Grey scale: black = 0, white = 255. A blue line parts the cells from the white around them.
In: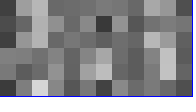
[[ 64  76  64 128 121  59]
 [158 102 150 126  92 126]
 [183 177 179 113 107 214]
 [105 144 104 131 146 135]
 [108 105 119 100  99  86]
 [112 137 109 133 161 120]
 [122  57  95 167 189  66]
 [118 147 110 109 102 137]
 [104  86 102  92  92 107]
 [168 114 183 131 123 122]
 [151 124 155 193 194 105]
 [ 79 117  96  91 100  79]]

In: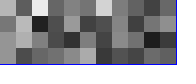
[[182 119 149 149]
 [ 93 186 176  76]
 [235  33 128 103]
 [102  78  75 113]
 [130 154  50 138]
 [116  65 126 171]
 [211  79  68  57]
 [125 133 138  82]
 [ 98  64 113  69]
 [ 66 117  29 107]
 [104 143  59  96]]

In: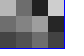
[[183 110  68]
 [109 131  82]
 [ 33 158 110]
 [206  38  66]]

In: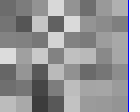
[[108 116 131 220 102 111 188]
 [124  85 129 160 149 118 169]
 [147 197 119 201  88  70  60]
 [216  97 211 130 186 125  88]
 [147 218 130 192 145 189 194]
 [110 148 123 185 106 165 155]
 [153 139 157 137 118 166 153]
 [176 127 168 167 141 155 148]]

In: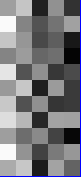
[[159 250 197 132 229 153 200 221 158 250 171]
 [197 132 150 156  83 199  81 183 109 147 199]
 [ 32  83  73 103 144  31 144  39 138  66  27]
 [145 115  94 111  55 155  53 163  67 122 163]
 [ 50 161  24   4  75  58  58 161   7 151  99]]

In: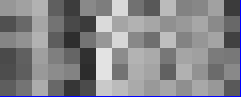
[[151  80 133  74  77  94]
 [161 104 146  96  94 116]
 [178 166 178 159 153 172]
 [ 95 115  93 127 140 104]
 [ 60  73  46 101 131  54]
 [137  59 116  48  44  75]
 [125 218 151 227 227 201]
 [217 165 215 140 115 187]
 [113 178 136 179 174 170]
 [ 88 166 111 170 164 153]
 [187 144 190 119  97 166]
 [130 153 131 165 177 143]
 [135 167 150 160 146 168]
 [161 138 164 123 107 152]
 [ 59 104  65 120 137  89]]

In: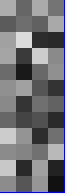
[[173  91 161 165 107 144 137 103 204 139 200 140]
 [102 110 220  58  25 161  52  68 148 132  41  86]
 [170  97  45 205 104  85 112  81  45 113 160 150]
 [116 169  41 138 144  51  98  42 112 185  34  17]]

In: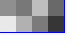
[[143 233]
 [120 177]
 [190 123]
 [105  54]]

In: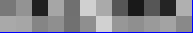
[[120 169]
 [147 166]
 [ 32 133]
 [166 143]
 [112 113]
 [208 143]
 [170 209]
 [ 86 151]
 [ 25 143]
 [ 86 154]
 [ 36 163]
 [176 137]]
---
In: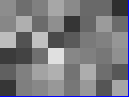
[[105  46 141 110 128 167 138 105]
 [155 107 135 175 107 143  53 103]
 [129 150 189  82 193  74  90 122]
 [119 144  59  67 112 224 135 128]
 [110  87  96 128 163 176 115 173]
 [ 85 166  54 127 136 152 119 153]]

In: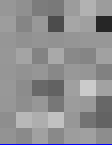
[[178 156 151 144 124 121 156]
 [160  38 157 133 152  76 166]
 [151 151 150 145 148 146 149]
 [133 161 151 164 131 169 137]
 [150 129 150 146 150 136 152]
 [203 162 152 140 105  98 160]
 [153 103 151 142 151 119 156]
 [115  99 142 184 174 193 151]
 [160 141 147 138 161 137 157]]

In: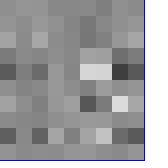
[[144 139 143 149 148 136 136 137 127]
 [144 150 148 141 152 145 133 120 136]
 [151 166 163 139 167 140 135 119 129]
 [111 124 123 138 134 142 136 162 159]
 [ 63  89  91 126 107 152 134 214 212]
 [143 149 143 132 137 152 141 129 156]
 [219 167 162 142 128 151 159  87 123]
 [139 143 139 135 133 143 149 153 152]
 [107  90  95 137  98 165 128 164 194]
 [138 149 147 138 141 140 149 150 142]]

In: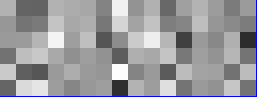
[[123 155 178 100  99 178 172 167 131 241 147 177 104 160 179 156]
 [138 124 151 116 122 196 168 174 119 213 163 194 126 133 190 150]
 [176  44 154 155 181 244 158 191  85 141 203 238 182  64 154 136]
 [182 116 114 190 200 169 144 158 146  93 175 168 196 120 159 147]
 [114 188 202  95  86 154 173 154 150 253 132 154  91 188 163 161]
 [198 115 101 218 229 157 134 152 158  47 179 157 223 116 154 146]]

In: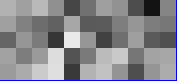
[[ 19 133 178 160 185 144  70 113 159 146  77]
 [125 119 160 129 109  97 167  90  91 126 150]
 [ 90  80 101 150 123  54 234 150  65 111 159]
 [163 167 162 125 154 221  83 122 187 201 118]
 [149 172 155 171 203 223  57 179 194 148  78]]

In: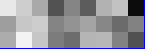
[[194  12 232 206 169  82 133  92 178]
 [107 130 158 199 205 132 147 164 135]
 [130  81 172 243 198 124 109 181 183]]

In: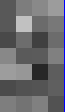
[[137 156  88 125]
 [107 120  88 193]
 [ 64 108  73 109]
 [ 91 128 136  90]
 [ 39  93 157 151]
 [ 84  95  75  82]
 [128  82 126 115]]

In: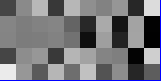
[[ 39 220  69 138 184  56 183 143 130 150]
 [163   2 133 125 130 133 100  40 170  20]
 [164   1 132 124 125 130 114  15 159  35]
 [  3 207  69 141 151  57 181 163 132 127]
 [ 38  93 235 151  90 182 110 193  83 141]]
